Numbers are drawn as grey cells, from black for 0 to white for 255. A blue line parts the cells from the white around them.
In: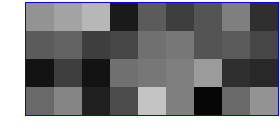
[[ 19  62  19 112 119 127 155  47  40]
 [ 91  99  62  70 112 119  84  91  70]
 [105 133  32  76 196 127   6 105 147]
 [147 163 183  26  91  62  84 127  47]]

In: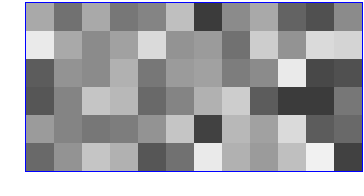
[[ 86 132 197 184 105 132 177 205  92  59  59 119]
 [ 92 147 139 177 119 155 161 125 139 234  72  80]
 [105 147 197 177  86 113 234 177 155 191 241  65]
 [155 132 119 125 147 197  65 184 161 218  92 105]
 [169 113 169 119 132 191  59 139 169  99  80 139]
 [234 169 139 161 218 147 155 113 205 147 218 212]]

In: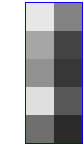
[[111  43]
 [145  55]
 [166  68]
 [223  88]
 [231 130]]

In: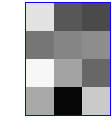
[[118 133 141]
 [169   7 202]
 [226  87  74]
 [247 163 103]]

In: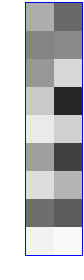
[[110  92]
 [132 138]
 [151 215]
 [159  64]
 [173 104]
 [201  37]
 [221 180]
 [234 208]
 [242 250]]

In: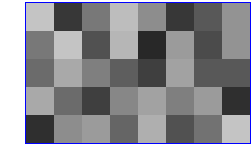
[[ 47 141 155 101 175  81 114 196]
 [107 169 127  94  63 162  88  88]
 [120 196  81 182  40 155  75 147]
 [169 107  63 135 162 127 155  47]
 [196  55 120 189 141  55  88 147]]
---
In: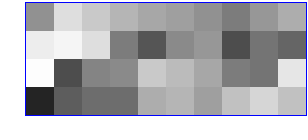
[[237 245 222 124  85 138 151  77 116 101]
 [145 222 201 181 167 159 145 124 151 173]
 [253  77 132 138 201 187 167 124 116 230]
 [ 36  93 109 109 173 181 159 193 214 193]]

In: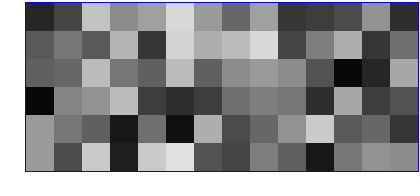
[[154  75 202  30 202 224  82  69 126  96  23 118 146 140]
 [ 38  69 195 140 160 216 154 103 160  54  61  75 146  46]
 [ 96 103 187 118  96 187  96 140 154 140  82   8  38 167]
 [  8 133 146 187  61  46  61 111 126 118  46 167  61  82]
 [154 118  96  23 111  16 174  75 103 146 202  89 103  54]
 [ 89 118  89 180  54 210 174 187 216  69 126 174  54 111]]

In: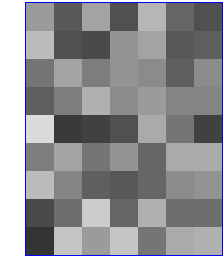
[[ 73 110 204 102 176 110 110]
 [ 95 125 176 139 155 132 132]
 [155  88 163  80 182 102  80]
 [ 52 196 155 196 117 170 176]
 [117 163 125 147 139  95 139]
 [125 163 117 147 102 170 170]
 [188 132  95  88 102 139 147]
 [188  80  73 147 163  88  95]
 [219  58  65  80 170 117  65]]

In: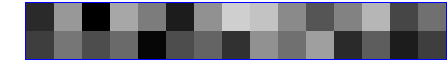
[[ 62 118  77 106   6  77 100  49 145 112 159  42  93  28  62]
 [ 42 152   0 167 124  28 145 207 195 138  85 130 182  70 112]]

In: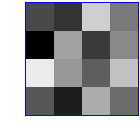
[[ 73  51 207 121]
 [ 88  29 172 108]
 [235 152  94 193]
 [  1 160  58 137]]

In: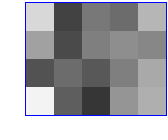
[[161  74 127 142 135]
 [216  66 120 108 182]
 [ 82 108  88 127 169]
 [243  94  54 149 175]]
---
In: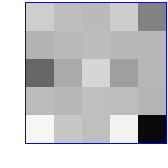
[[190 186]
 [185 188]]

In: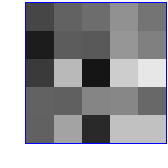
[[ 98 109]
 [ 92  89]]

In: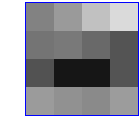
[[154 193]
 [121 105]]

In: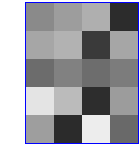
[[157 175]
 [178  58]]

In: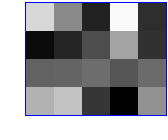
[[137  34]
 [ 37  77]]

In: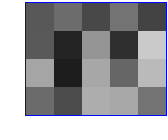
[[108  72]
 [ 35 149]]

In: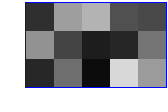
[[158 179]
 [ 68  29]]

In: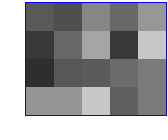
[[ 79 134]
 [104 165]]
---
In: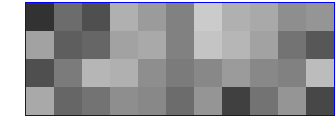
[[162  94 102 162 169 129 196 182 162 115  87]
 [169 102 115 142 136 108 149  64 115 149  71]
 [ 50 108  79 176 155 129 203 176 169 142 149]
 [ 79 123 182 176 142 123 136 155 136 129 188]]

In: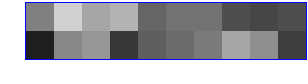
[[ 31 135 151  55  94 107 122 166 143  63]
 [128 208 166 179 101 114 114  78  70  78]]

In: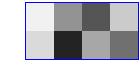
[[218  35 167 112]
 [241 147  85 203]]

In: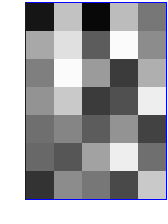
[[104  86 162 238 111]
 [111 133  92 147  66]
 [ 51 140 119  73 201]
 [ 21 194   8 188 119]
 [147 201  59  80 238]
 [168 224  92 251 140]
 [127 251 155  59 175]]

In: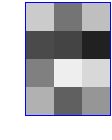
[[ 74  68  33]
 [177  96 150]
 [203 116 191]
 [128 238 216]]

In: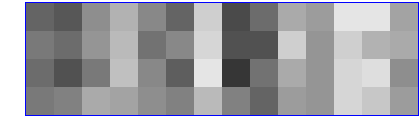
[[108  81 121 192 136  94 229  54 114 170 149 214 222 142]
 [100  87 142 178 136 100 207  74 108 170 156 229 229 163]
 [121 108 149 186 114 136 214  81  81 207 149 207 178 170]
 [121 129 170 163 142 129 186 129 100 156 149 214 199 156]]

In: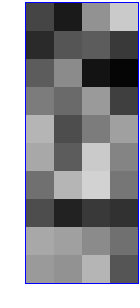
[[ 69  26 146 202]
 [ 77  34  57  49]
 [181  77 124 160]
 [ 42  85  92  57]
 [168  92 202 132]
 [124 106 154  63]
 [ 92 139  19   5]
 [154 146 181  85]
 [168 160 139 112]
 [112 181 210 118]]

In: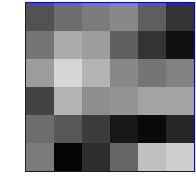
[[124   4  45 103 192 207]
 [109  88  60  23  10  37]
 [ 82 109 124 136  95  52]
 [117 171 156  95  52  17]
 [ 67 179 142 148 163 163]
 [156 214 179 136 117 130]]

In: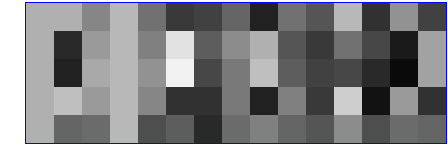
[[176  33 169 184 146 242  71 121 191  93  65  71  41  10 162]
 [176  41 154 184 128 226  93 140 176  85  57 113  71  26 162]
 [176 101 107 184  78  93  41 107 128 101  85 140  78 107 101]
 [176 176 134 184 113  57  65 101  33 113  85 184  49 146  65]
 [176 191 154 184 134  49  49 121  33 128  57 206  18 154  49]]
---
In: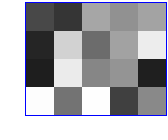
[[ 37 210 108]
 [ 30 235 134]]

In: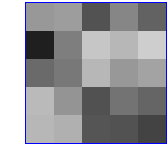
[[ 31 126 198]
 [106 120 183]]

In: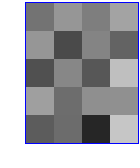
[[150  74 132]
 [ 80 135  87]]

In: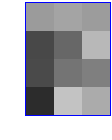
[[ 72 103 184]
 [ 74 116 127]]

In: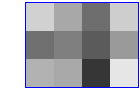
[[112 127  91]
 [178 169  54]]

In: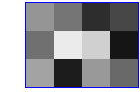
[[112 235 208]
 [163  28 153]]

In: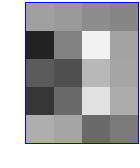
[[ 34 129 242]
 [ 91  79 184]]
